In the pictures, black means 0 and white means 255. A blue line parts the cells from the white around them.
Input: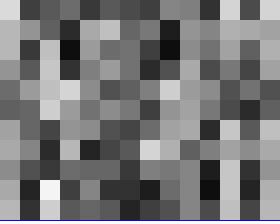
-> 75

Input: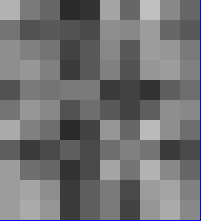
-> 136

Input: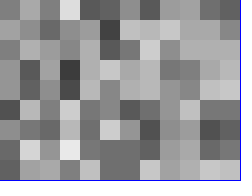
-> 111

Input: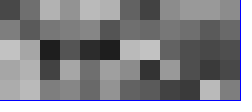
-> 153

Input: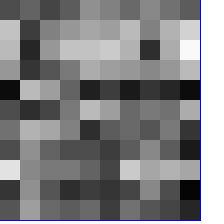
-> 113
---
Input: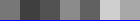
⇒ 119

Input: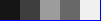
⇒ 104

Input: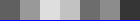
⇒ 140

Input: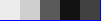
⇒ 90

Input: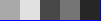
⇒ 117

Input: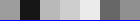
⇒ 157

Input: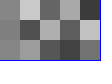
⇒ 127
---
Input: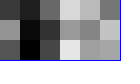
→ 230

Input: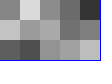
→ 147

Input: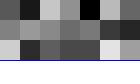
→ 73

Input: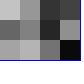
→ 180

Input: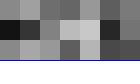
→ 181

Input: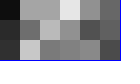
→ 129

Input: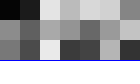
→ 67

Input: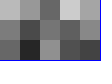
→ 144
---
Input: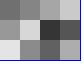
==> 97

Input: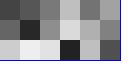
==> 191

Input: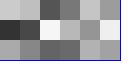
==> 178

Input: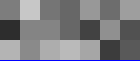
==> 60

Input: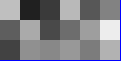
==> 124

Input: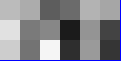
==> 154

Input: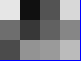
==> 154

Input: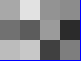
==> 64

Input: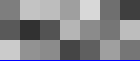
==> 159
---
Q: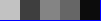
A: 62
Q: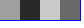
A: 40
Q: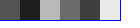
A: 30
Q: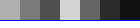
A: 122
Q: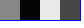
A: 5
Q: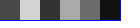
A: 211
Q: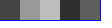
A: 153
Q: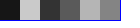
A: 202
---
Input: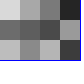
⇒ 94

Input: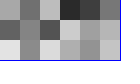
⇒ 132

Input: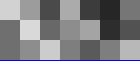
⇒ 217

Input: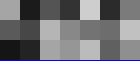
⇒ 71

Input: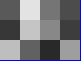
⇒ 197

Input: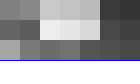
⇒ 93
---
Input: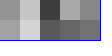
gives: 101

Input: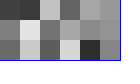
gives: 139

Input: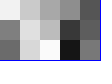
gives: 56

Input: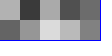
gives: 186

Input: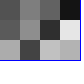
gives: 47

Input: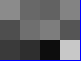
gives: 125

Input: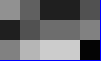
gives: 109

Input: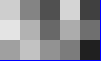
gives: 172

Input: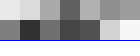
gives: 211

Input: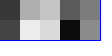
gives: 11
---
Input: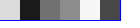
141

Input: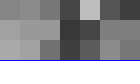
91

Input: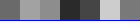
69

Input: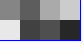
65

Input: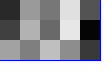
191

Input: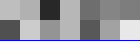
88

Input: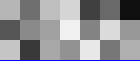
232

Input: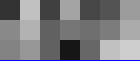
103
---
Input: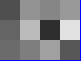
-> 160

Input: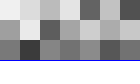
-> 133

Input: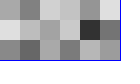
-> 169

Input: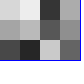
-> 202

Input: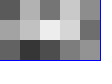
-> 77

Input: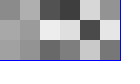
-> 105

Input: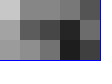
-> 114

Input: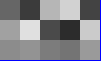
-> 124

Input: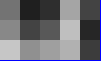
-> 159

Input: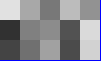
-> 161
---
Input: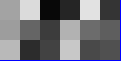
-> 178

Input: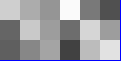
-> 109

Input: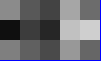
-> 38

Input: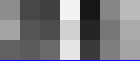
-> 37

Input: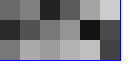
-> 148

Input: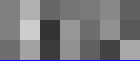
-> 110

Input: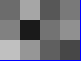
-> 26
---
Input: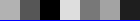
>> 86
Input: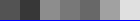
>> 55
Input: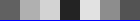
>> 176
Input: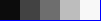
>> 66
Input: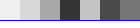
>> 216
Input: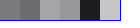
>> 108
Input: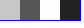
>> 86
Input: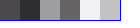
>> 47
